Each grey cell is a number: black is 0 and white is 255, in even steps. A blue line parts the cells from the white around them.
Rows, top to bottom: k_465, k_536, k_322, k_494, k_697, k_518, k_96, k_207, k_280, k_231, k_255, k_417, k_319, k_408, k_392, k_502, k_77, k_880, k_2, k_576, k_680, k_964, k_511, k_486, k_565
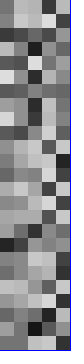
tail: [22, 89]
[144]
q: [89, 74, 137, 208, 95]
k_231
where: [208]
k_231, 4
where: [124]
k_417, 1

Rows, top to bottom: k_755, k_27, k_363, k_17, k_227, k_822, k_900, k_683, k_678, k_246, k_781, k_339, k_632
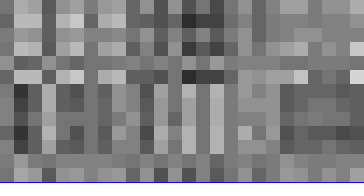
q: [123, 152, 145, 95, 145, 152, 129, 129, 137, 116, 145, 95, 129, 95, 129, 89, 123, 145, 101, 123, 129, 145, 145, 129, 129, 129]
k_363
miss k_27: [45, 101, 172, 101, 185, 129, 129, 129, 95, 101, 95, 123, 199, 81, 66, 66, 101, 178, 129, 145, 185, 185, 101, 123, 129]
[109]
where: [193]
k_822, 22
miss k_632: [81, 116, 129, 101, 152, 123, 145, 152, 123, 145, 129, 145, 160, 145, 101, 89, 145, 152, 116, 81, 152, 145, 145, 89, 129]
[166]
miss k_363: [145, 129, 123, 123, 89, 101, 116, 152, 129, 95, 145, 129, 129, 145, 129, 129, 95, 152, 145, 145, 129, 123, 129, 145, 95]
[137]

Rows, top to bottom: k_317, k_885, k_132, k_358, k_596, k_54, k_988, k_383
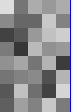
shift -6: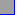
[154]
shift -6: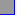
[147]
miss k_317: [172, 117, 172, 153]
[221]
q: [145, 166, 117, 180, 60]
k_596

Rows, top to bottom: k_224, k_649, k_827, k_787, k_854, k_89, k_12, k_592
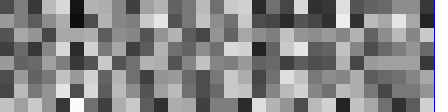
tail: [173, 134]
[64, 160, 179, 99, 120, 186, 112, 201, 209, 43, 112, 70, 216, 49, 56, 222, 84, 99, 105, 141, 141, 56]
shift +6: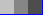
[200, 140, 83]
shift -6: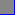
[128]
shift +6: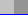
[200, 154]

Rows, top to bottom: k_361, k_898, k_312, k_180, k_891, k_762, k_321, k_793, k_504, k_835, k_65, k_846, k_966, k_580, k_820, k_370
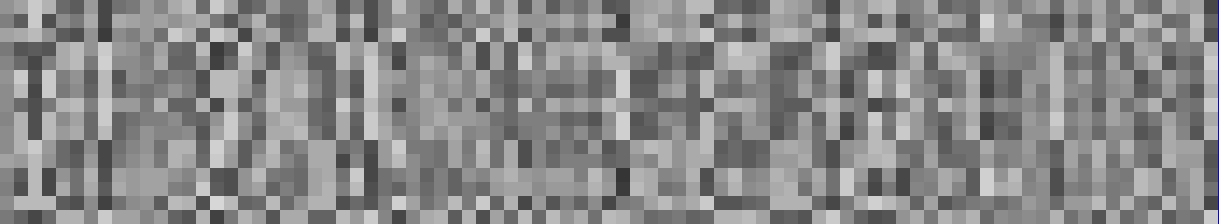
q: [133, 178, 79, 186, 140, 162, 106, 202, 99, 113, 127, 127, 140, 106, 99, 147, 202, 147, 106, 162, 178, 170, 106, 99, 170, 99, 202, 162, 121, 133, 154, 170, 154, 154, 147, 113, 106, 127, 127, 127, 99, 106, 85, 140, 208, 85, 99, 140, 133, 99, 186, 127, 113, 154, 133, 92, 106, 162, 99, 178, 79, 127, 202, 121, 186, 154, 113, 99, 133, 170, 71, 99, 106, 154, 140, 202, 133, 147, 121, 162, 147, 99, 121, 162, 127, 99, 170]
k_504
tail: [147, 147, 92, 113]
[92, 140, 127, 154, 178, 147, 147, 154, 170, 140, 178, 162, 59, 162, 178, 147, 140, 162, 85, 140, 178, 127, 140, 162, 154, 133, 170, 99, 186, 154, 85, 154, 79, 127, 140, 170, 154, 92, 215, 154, 178, 113, 113, 71, 140, 99, 162, 127, 113, 186, 170, 106, 113, 186, 99]
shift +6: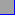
[168]
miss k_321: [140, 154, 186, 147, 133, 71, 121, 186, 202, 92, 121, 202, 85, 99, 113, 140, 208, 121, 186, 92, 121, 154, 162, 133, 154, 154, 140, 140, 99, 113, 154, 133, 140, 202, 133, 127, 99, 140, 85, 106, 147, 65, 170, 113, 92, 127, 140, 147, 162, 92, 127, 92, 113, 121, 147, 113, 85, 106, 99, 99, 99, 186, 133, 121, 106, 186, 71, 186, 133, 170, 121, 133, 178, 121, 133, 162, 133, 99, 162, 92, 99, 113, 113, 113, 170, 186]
[194]
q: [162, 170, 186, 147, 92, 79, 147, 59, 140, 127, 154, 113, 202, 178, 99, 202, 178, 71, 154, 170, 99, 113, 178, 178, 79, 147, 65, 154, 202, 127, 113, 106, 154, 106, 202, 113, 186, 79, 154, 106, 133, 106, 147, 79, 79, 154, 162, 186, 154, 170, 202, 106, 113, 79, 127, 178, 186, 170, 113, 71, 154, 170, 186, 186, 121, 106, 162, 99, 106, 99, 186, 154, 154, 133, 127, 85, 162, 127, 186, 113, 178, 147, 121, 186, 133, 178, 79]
k_312
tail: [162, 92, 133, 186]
[113, 133, 170, 170, 106, 121, 79, 154, 202, 121, 121, 113, 162, 121, 186, 113, 170, 79, 133, 99, 121, 99, 154, 85, 106, 162, 186, 178, 147, 170, 186, 92, 106, 92, 99, 162, 170, 162, 113, 79, 147, 154, 186, 178, 113, 113, 154, 92, 113, 113, 170, 133, 133, 154, 121, 92, 162, 147, 178, 133, 178, 121, 113, 170, 162, 162, 92]

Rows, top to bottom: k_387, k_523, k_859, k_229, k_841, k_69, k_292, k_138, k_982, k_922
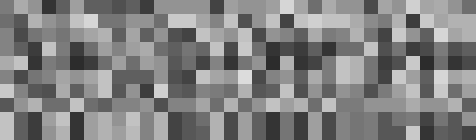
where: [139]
k_523, 27
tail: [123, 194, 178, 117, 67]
[201, 159, 95, 214, 165, 178]
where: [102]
k_229, 15
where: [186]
k_922, 10
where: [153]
k_69, 17
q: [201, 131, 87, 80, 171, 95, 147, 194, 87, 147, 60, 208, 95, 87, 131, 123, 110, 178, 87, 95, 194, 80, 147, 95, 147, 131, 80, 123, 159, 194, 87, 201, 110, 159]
k_292
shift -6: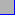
[172]

